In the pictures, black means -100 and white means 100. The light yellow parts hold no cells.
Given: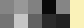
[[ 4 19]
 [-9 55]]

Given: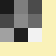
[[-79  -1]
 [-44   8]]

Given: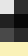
[[ 80 -64]
 [-74 -94]]

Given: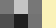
[[ -6  54]
 [-38 -75]]

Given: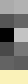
[[ 34  40]
 [-33 -21]]

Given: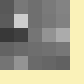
[[-31  -6]
 [-29  61]]
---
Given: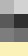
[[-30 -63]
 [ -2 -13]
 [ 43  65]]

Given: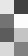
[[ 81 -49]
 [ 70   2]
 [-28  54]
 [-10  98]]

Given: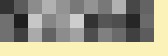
[[-12 -76  56   5  21  61 -60 -33 -39 -70 -17]
 [-12 -50  33 -22  10  27 -39   0 -17 -50 -28]
 [-60 -28  10  39  15  -6  15  -6  39 -44 -22]]

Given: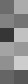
[[-21 -32]
 [  2 -10]
 [ 29  19]
 [-15  34]
 [-58  51]
 [ 13  61]]

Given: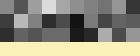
[[  7 -34  24  72  30  12   1 -10  18 -58]
 [-64 -22 -34 -16 -16 -80 -69  35 -40  18]
 [-52  45   1 -64 -40 -85  -4 -46 -22 -28]]

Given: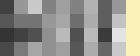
[[-59 -49 -37  13  46 -37  46 -54  78]
 [-32  -9  -9  19  30 -14  35 -26  52]
 [-43  -4  30  13  25 -32  35 -20  58]
 [-49  19  58   2  25   2  40 -26  19]]

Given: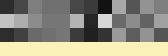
[[-65 -49 -17 -12  -7 -54 -75 -60  21 -27  15 -33]
 [-65 -44  -1 -12 -12 -44 -54 -86  31 -33  15  -1]
 [ 52  36  10  -7  -7  41 -70  69 -17  10 -22  26]]

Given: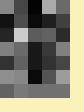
[[  6 -45 -98  33 -17]
 [-86 -39 -92 -76 -50]
 [-61 -23 -81 -61 -45]
 [  0 -17 -81 -55   0]
 [-23  -5 -11 -11 -11]
 [ 12   6 -92 -34  22]
 [-71  60 -28 -23 -66]]
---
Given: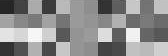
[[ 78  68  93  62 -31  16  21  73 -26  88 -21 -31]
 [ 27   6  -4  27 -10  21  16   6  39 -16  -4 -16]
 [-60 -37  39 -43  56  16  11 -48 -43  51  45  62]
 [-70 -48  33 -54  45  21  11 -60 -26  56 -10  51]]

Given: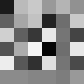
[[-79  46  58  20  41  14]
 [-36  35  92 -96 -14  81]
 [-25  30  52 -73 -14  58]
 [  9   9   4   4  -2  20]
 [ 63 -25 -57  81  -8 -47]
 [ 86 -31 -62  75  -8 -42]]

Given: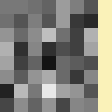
[[-73  45  -6  83  28  16 -34]
 [-45  10 -22  16 -45   5  -1]
 [ -6  -6 -12 -22  22  -1 -34]
 [ 16 -17  10  50 -12 -50  39]
 [ 10 -28  16  34 -17 -56   5]
 [-12 -34  -1 -34  22 -56 -68]
 [ 28 -50 -22 -84 -17 -28 -39]
 [ 39 -62   5 -62 -39 -50  28]]

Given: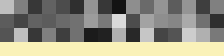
[[-34  50 -57   0 -51 -11 -79 -74  38 -69  55 -46 -34  61  38  -5]
 [ 50   0 -57 -23 -40 -63  16 -57 -85  11 -17  16 -28  16 -51   0]
 [-28 -46 -23 -28 -17 -11  22  -5  71 -40  28  11   5  33 -11 -63]]

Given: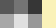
[[ 31  76  19]
 [-32  -9 -58]]

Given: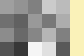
[[ 25  15   0  59  47]
 [ 10 -18   5  42   0]
 [-12 -24  20  -6  36]
 [-35 -57  92  76 -30]]

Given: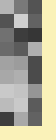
[[-35  63 -23]
 [ 47  58 -29]
 [ 58  53  17]
 [ 32  37 -41]
 [-52  32 -23]
 [ 27  22 -41]
 [ 42  -5 -35]
 [-17 -29  37]
 [-11 -52 -58]]

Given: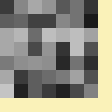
[[ 32  43 -15  49  38  49  27]
 [ 32  21 -43  16 -59  49 -37]
 [ -4  11  16  11 -69 -10 -64]
 [-54   6  32  16 -31 -10 -59]
 [-26 -21 -49 -49   6 -10 -80]
 [ 32 -54 -26 -15  -4  27 -37]
 [ 54 -74 -26 -54 -74 -43   1]]

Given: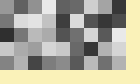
[[ -7  72  78  52 -51  72 -35 -57 -40]
 [  3  40 -46  -2   9 -30  46 -12  40]
 [ 57  34  24  67  57 -18 -57  40  67]
 [-63  -7  46  34 -35 -12  67 -30  83]
 [ 19 -24  14  83 -24 -18  62  29 -57]]
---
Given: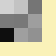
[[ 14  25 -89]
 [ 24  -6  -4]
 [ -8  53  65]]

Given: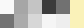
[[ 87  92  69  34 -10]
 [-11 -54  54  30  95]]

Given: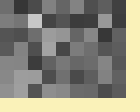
[[-29 -40 -18 -16   7  11 -35  25  13]
 [-24   2 -26 -42 -12 -39  22  23   7]
 [-32   4 -15 -19  -6 -23 -53   4   5]
 [-27 -33 -13  -3 -44  28 -38   3 -30]
 [-24 -57   6 -21  17  22 -14 -38 -34]
 [-52  19 -51 -53 -34 -47  56  -8  -2]
 [-50 -26 -38   3 -21   1 -41 -58 -14]]

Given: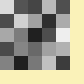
[[-53  51  -6 -76   2]
 [ 39  26 -18   4 -42]
 [ 87 -39 -75  -3  32]
 [ 34 -63  26  64 -40]
 [-38  45 -46 -34  72]]

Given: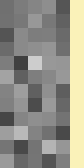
[[ -1 -34  -8 -19  21]
 [ 18  41  -9 -43  -8]
 [-43 -11   3  45  24]
 [-10   9  12   4 -45]
 [-19  21 -40  17   0]
 [-26  13 -25  24   3]
 [ 19   7  -1 -25  28]
 [ 18  19  61 -50  -2]
 [-13  17  12   8 -16]
 [-17  -1  -2   8 -34]
 [-24  -6  19  -6 -11]
 [-33  11   4  -3 -12]]

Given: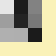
[[-79  37  38]
 [ -5 -72  24]
 [  2 -78  80]]

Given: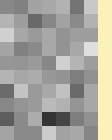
[[  5  32  27  59   8   8  29]
 [ 14  -1 -46 -59  35   8 -27]
 [ 31  16  39  46  21  16   7]
 [ 31 -17  51  32  21  53 -16]
 [ 14  -1  15  19  35  31  41]
 [ 23  41  63   6  21  16  18]
 [ 75  32  15  32   8   1  29]
 [ 23  24  15  32  21  31  63]
 [ 40   8  27   6 -18  23  41]
 [ 57  -9  39  32  28   1   7]]
